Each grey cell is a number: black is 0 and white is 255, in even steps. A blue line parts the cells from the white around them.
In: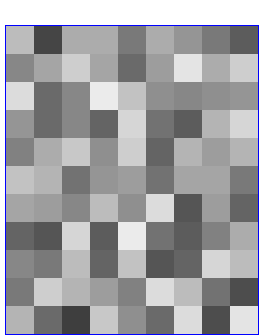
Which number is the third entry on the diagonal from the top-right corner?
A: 135
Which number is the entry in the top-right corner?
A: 92
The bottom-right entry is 228
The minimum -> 62
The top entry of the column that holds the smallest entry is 172
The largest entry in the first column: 220
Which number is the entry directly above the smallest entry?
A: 180
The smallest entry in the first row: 69
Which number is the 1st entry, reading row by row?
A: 188
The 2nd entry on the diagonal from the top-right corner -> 172
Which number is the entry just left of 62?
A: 106
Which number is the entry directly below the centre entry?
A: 143
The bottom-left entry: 180
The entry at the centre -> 157
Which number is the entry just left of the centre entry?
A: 149
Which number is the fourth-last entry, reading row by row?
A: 106
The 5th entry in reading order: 121
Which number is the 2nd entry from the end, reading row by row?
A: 77
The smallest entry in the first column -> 100
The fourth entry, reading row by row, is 172
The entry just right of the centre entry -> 114

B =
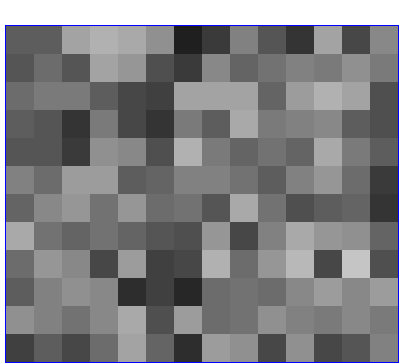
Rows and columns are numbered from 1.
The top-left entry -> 93
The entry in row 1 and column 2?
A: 93
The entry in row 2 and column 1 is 85
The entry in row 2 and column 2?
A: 108
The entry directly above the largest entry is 144
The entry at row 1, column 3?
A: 163
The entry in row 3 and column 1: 108
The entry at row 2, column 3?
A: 85
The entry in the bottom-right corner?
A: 129
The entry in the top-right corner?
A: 136
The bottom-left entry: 64
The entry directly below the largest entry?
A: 136
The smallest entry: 31
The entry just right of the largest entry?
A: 79
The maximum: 197
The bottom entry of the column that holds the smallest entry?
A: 45
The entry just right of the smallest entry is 58
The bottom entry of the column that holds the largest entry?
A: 85

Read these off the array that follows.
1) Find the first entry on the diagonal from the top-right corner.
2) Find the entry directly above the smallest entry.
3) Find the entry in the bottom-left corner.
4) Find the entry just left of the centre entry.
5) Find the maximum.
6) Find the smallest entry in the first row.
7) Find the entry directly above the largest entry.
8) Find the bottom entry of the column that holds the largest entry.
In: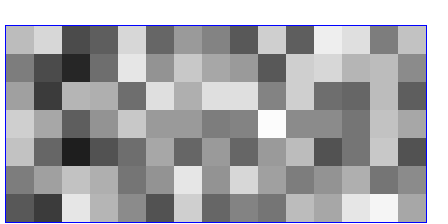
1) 194
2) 94
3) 88
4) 154
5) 252
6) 75
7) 131
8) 117

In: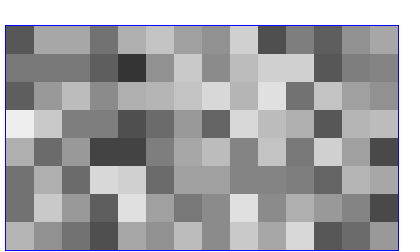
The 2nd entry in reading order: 167
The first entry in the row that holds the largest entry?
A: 238
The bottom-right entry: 153
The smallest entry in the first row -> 79
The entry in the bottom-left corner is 181
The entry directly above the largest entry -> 94
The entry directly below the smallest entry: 175
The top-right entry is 167
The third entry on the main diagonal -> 188
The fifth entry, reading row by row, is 175
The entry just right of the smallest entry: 145
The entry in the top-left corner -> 87
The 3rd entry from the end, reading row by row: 87
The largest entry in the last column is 188
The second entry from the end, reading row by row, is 107
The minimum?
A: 52
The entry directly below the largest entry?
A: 175
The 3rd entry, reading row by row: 167
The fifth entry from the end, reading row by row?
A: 167
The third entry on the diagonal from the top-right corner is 195
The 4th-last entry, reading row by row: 216

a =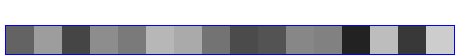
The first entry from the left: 99
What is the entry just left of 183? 122
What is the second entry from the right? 56
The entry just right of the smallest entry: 189

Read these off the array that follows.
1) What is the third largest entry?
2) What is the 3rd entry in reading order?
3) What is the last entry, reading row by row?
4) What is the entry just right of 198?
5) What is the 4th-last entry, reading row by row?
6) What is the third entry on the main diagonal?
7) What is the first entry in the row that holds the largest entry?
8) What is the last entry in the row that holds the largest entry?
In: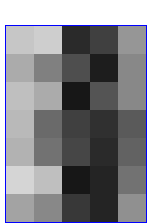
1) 198
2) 42
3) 144
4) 206
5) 136
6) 23
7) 213
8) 114

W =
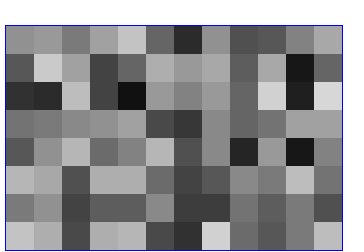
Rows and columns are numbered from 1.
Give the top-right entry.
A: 168
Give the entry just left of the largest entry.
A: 31
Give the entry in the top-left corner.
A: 145
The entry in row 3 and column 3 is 189
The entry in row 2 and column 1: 87
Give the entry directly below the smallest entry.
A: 161
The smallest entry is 17
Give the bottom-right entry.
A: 189
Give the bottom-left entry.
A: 195
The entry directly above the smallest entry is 101
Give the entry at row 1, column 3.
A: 122
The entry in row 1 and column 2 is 153
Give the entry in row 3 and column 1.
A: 49
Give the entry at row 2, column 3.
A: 161
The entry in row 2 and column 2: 202
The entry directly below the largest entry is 161

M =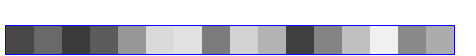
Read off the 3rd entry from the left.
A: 58
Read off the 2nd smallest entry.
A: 64
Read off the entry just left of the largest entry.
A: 191
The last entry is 172
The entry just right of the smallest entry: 91

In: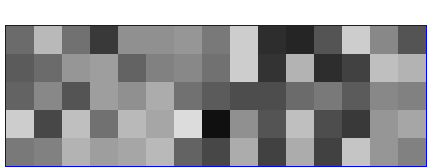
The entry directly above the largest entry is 113
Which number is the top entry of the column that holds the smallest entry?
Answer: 121
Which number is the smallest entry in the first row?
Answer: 37
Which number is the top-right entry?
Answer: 84
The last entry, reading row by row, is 129
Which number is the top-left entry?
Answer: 107
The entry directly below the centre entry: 16
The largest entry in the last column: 179
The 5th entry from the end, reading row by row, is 172
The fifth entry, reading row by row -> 144
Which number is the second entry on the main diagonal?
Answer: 107
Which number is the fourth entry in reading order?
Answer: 57
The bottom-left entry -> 121
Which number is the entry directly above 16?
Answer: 91
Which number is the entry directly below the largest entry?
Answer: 99
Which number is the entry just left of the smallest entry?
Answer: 220
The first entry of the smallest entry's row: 205
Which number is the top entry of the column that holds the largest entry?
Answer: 150
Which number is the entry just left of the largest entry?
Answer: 166
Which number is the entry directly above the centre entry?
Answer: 113
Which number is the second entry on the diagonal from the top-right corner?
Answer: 191
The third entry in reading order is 113

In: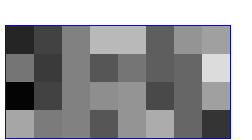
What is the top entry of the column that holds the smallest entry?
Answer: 37
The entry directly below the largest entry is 160
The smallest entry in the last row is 52
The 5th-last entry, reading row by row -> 86
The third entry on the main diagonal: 129
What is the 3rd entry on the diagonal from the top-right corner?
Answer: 73
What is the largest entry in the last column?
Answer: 220
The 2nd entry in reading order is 66
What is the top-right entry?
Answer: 160
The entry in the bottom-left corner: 166
